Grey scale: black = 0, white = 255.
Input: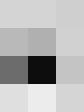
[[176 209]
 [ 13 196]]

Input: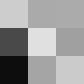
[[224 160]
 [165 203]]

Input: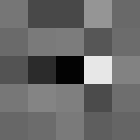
[[122 124]
 [ 43   3]]

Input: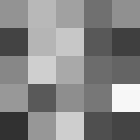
[[181 199]
 [207 169]]

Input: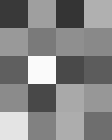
[[122 143]
 [250  73]]

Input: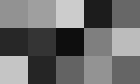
[[52 14]
 [37 99]]

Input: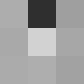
[[210 167]
 [174 162]]

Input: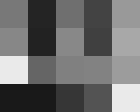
[[ 34 136]
 [101 128]]
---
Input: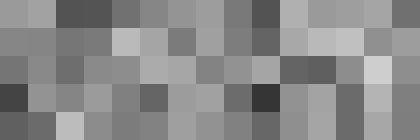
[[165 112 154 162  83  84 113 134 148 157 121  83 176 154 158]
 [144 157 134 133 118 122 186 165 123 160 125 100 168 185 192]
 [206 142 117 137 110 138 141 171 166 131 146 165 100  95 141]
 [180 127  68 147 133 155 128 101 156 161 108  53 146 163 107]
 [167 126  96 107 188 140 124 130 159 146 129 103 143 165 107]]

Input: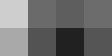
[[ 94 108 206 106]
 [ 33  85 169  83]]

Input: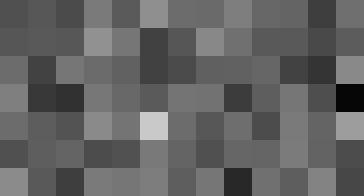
[[ 62 111  80  87  75 122  90 143 108 106 126 103 100]
 [ 73  92  86  89  87 145 118  65  86 136 112  89  89]
 [ 52 137 108  66 118 107  97  65  75  96  97 102  66]
 [ 78   6 127  56  49 119 104  90 116 114  60  94 118]
 [100 157 108  93  83 138 116 201 108  87 110  76 122]
 [ 99  76  80  94 100  76  81 121 100  80 102 101 123]
 [131  71 139  89  62 122 118 125  94 118  40 112  94]]

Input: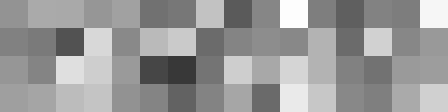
[[125 246 147 170 169 150 161 113 119 194  90 134 253 126  95 130]
 [135 153 129 122  82 216 137 186 202 107 132 141 136 179 107 209]
 [154 157 150 132 223 206 154  70  56 116 206 168 213 179 129 114]
 [170 208 159 165 188 196 146 132  98 131 166 106 234 199 136 127]]

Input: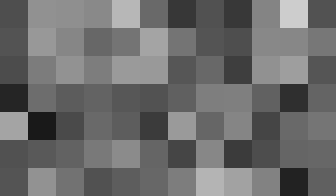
[[205  82  78 145 143 137 183 105  55  81  56 132]
 [135 119  83 152 134 103 116 164 116  84  78 136]
 [158  85  76 124 146 125 154 153  86 104  62 145]
 [ 47 100  37 109  92  99  87  82  96 126 127  97]
 [105 117 164  25  74 105  93  59 154 102 133  69]
 [101 103  81  89  98 121 139 101  69 135  59  77]
 [ 34  96  84 146 114  81  93 103 125 180 162 130]]

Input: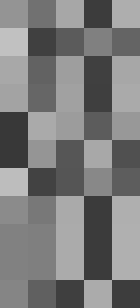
[[ 60 174 148 113 167]
 [128 100 193  64  91]
 [ 64 167 168  98 158]
 [ 63 170 163 102 161]
 [ 92 152  56 170 156]
 [168  80  56 149  86]
 [136  93 189  66  85]
 [ 59 175 139 120 170]
 [ 59 176 129 127 171]
 [ 59 176 129 127 171]
 [171  61 133  96  63]]
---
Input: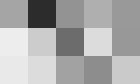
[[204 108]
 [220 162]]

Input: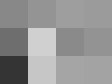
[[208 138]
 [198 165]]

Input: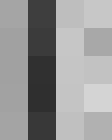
[[ 59 198]
 [ 48 197]]

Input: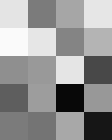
[[230 132]
 [153 229]]

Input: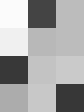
[[184 188]
 [195 202]]

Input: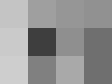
[[ 62 143]
 [128 169]]

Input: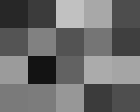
[[129  83]
 [ 19  98]]

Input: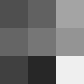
[[118 148]
 [ 39 239]]
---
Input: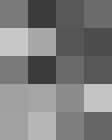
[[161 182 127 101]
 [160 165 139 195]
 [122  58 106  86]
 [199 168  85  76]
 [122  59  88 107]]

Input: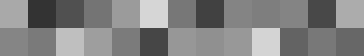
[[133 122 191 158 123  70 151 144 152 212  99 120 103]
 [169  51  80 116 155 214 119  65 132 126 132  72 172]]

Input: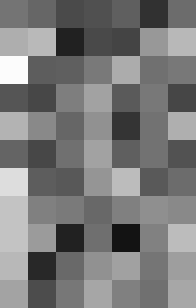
[[163  76 119 166 128 112 167]
 [184  40 105 145 161 117 158]
 [195 155  33 111  19 129 188]
 [195 128 122 104 128 143 137]
 [221  93  88 149 188  89 108]
 [100  71 112 162  95 114  82]
 [179 137 102 145  52 114 175]
 [ 85  71 126 162  90 120  70]
 [252  93  95 121 172 112 120]
 [174 185  33  73  68 152 184]
 [116 102  74  80  95  49 108]]

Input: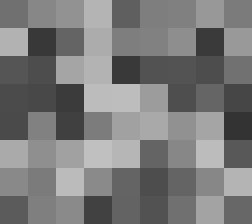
[[ 91 127 138  65  99  82 112 163 103]
 [137 123 187 138 100  77 100 135 180]
 [170 143 161 192 182 100 135 188  88]
 [ 74 129  64 124 161 169 145 165  51]
 [ 75  72  59 188 189 156  78 101  70]
 [ 85  77 165 179  57  82  83  77 113]
 [178  56 100 172 126 129 142  58 153]
 [112 135 146 180  95 126 128 152 123]]

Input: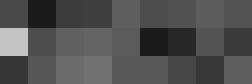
[[ 54  86 107 113  88  88  71  55  93]
 [195  77  96 100  90  27  39  84  58]
 [ 73  26  61  63  94  77  81  92  83]]

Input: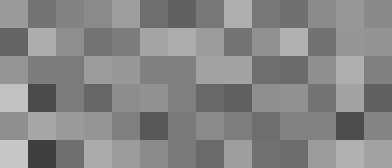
[[199  63 112 171 156 139 122 106 158 113 109 155 177 162]
 [143 167 154 149 127  88 121 138 126 110 130 130  76 132]
 [193  75 123 102 141 146 127 104  96 142 145 116 163  97]
 [149 124 123 155 152 129 128 162 163 111 107 143 175 129]
 [100 173 142 116 124 165 172 155 116 144 177 114 150 148]
 [154 115 131 138 158 110  97 119 175 119 112 139 151 137]]

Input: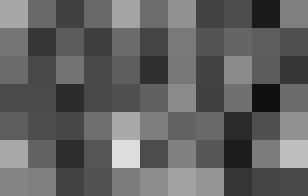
[[133 127  66  82 123 141 163 150  53  69  73]
 [168  98  45  85 221  76 129  86  28 124 190]
 [ 94  77  71 111 169 126  98 105  42  79 144]
 [ 74  74  44  72  79  97 139  65 112  15 107]
 [107  72 116  72  94  48 119  67 138  91  54]
 [117  53  92  63 107  68 121  84 101  93  80]
 [167 105  65 104 164 108 145  67  76  26 127]]

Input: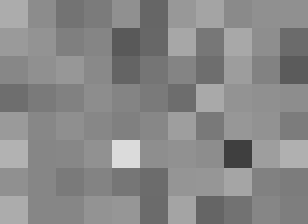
[[172 134 134 147 150 107 164 101 114 134 126]
 [144 134 122 131 118 108 149 150 165 129 124]
 [178 134 135 145 219 142 145 141  63 158 176]
 [154 135 143 135 128 135 158 121 151 146 124]
 [110 122 129 141 132 122 109 169 147 144 141]
 [135 144 151 137 100 117 132 110 157 130  91]
 [154 147 127 133  89 103 167 119 168 142 107]
 [172 140 115 123 144 102 152 164 138 144 144]]
